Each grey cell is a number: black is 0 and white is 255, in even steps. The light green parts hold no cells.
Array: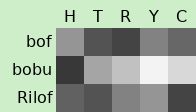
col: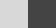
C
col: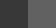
H
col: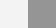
Y
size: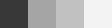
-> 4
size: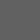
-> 1
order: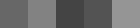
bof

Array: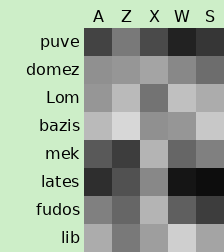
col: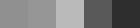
A
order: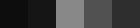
lates
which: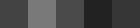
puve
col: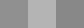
X
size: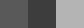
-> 3
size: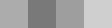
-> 4
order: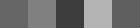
fudos

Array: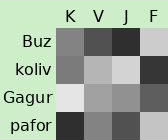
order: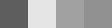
Gagur
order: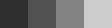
Buz
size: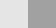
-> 2
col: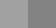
V

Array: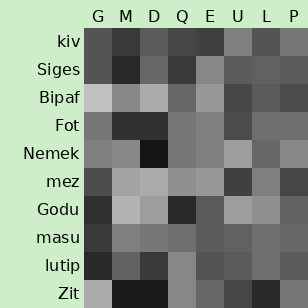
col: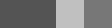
G
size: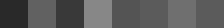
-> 8
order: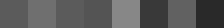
lutip
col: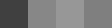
E

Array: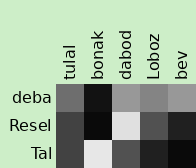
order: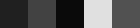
Resel
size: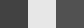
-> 3
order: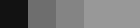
deba
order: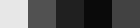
Tal
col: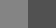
Loboz
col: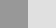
dabod

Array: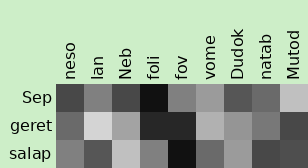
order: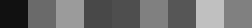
salap
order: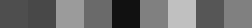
salap
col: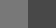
natab
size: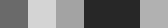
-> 6

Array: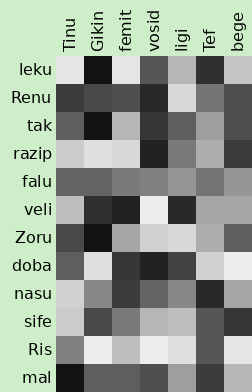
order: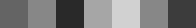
nasu
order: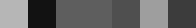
mal
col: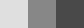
Gikin
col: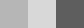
ligi

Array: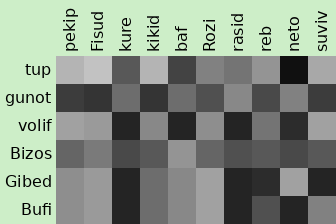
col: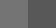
reb
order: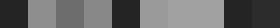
Gibed
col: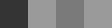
Fisud

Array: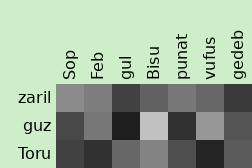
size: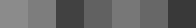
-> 7
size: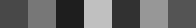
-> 7
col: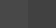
Sop

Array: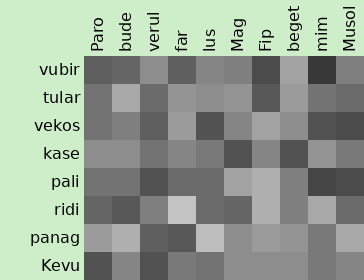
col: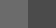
Musol
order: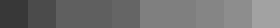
vubir
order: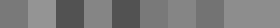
kase

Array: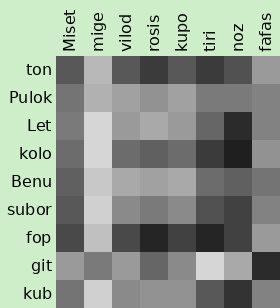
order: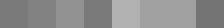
Pulok
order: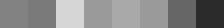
Let
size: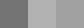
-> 3

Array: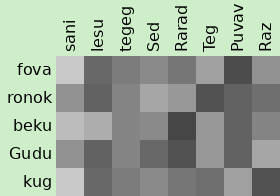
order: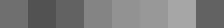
ronok
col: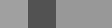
Teg
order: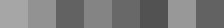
Gudu
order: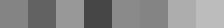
beku
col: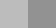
sani
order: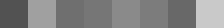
kug

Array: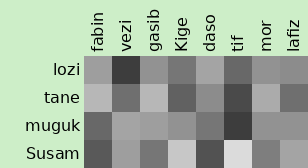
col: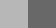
fabin
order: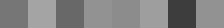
lozi
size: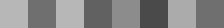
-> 8
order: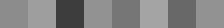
lozi
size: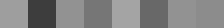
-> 8

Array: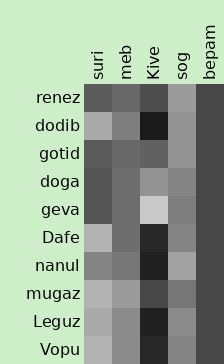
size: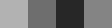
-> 4
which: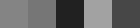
nanul
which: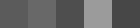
renez

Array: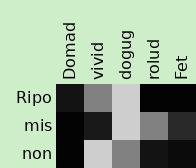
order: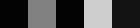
Ripo
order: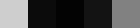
non
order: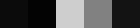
non
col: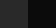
Fet

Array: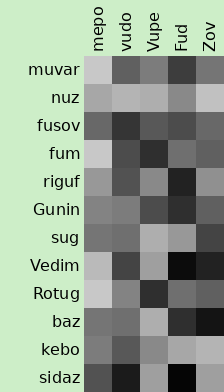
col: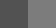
vudo
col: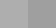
Vupe

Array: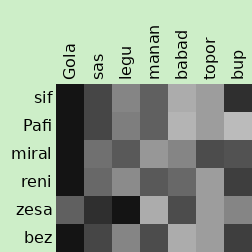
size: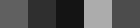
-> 5
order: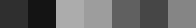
sif
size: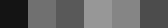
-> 6
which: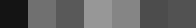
miral
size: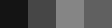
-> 4
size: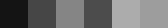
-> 6

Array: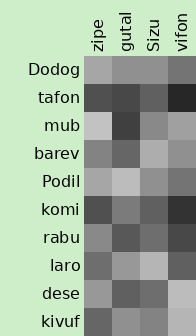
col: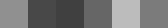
gutal
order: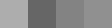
barev
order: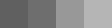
laro

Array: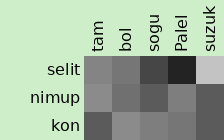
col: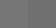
bol
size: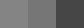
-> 3
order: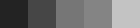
selit
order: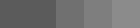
nimup
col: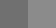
bol
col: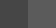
sogu
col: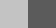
suzuk

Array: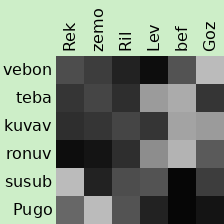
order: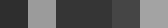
kuvav
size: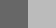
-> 2
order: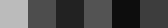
vebon
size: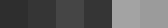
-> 6

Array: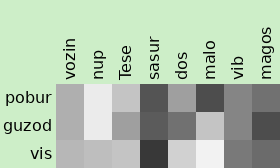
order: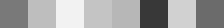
vis
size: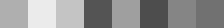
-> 8
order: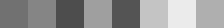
pobur

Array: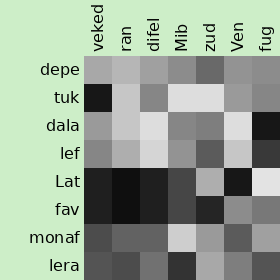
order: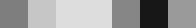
dala
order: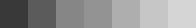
lef
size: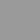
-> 1

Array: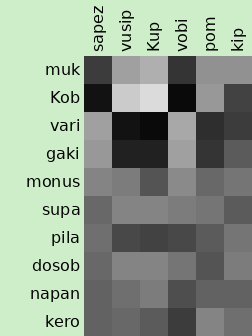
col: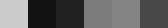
vusip
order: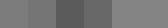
supa
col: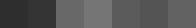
pom
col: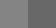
sapez
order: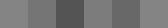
dosob
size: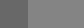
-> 3

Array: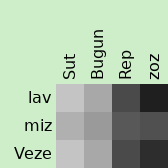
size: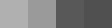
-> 4
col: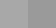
Bugun
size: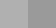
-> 2

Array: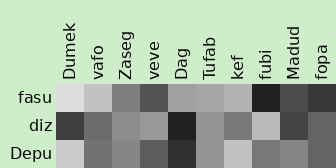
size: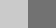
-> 2
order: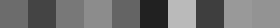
diz

